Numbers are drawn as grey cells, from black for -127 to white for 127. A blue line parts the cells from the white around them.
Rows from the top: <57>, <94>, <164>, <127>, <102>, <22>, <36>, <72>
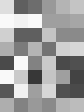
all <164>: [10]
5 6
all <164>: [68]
4
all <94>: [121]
1 3

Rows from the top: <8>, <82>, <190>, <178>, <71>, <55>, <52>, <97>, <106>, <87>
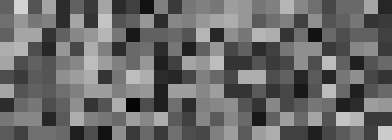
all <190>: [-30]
1 5 11 12 26 27
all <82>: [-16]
1 20
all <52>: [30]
7 8 13 14 16
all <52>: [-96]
12 26

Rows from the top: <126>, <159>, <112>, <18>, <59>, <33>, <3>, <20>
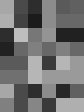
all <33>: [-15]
1 2
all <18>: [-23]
2 4 6
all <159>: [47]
1
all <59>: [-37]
1 2
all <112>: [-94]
5 6

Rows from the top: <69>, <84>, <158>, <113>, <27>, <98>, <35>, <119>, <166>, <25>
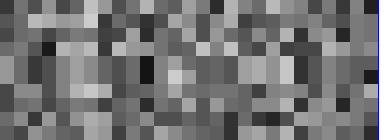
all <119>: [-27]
5 9 13 18
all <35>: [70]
7
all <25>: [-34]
1 6 16 25

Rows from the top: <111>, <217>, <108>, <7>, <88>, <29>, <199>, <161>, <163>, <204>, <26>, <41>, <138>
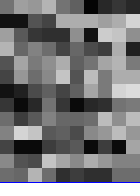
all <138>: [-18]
1 4 9 10
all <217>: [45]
5 6 7 9
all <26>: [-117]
2 3 7 9

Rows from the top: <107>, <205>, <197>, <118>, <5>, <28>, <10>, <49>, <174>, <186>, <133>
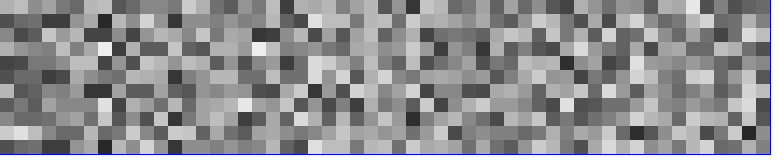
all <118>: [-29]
14 45
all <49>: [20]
20 23
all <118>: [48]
1 10 16 17 27 36 53
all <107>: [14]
3 39 46
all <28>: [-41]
26 36 55

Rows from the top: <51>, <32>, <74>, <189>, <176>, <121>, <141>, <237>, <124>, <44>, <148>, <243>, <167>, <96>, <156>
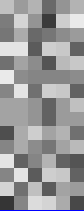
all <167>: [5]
1
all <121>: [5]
3 4 5

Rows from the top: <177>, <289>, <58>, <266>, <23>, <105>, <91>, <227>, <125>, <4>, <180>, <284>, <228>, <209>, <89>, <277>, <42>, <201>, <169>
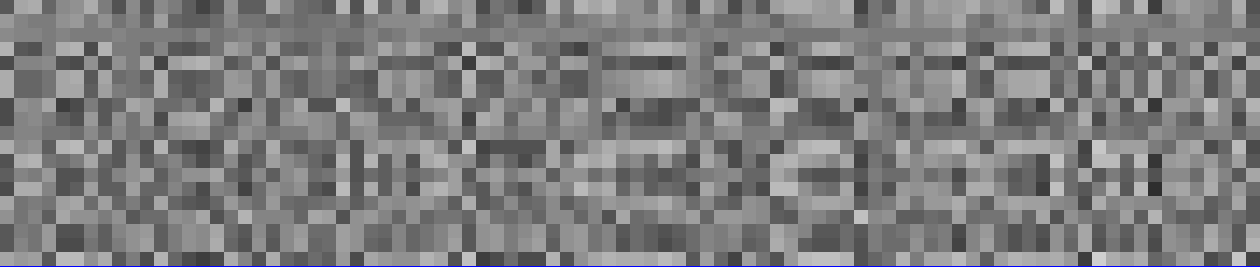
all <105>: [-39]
7 14 33 35 36 39 41 42 52
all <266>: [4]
12 24 27 58 85
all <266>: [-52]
7 33 71 78 87
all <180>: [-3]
10 18 42 54 61 64 83
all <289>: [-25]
11 13 20 26 35 56
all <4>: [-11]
1 4 5 10 17 20 28 29 32 37 40 49 51 58 59 69 70 72 73 81 85 86

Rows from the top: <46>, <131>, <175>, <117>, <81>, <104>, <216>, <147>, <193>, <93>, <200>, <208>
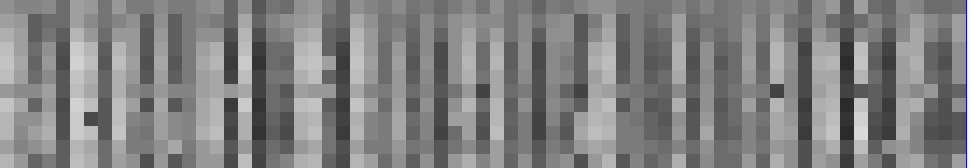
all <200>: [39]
7 9 13 16 23 43
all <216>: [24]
1 12 17 23 24 29 34 65 67
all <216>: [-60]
19 35 42 56 61

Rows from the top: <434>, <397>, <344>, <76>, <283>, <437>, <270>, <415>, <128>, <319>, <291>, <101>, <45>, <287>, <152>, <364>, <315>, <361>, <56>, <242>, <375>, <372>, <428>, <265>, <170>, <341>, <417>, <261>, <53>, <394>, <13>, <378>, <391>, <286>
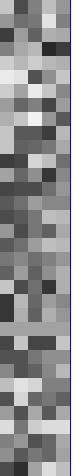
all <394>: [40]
3 5
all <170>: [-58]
1 3 4
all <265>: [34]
1 2 3 4 5
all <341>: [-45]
1 2
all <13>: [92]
1 4 5
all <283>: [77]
1 3
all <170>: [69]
2 5

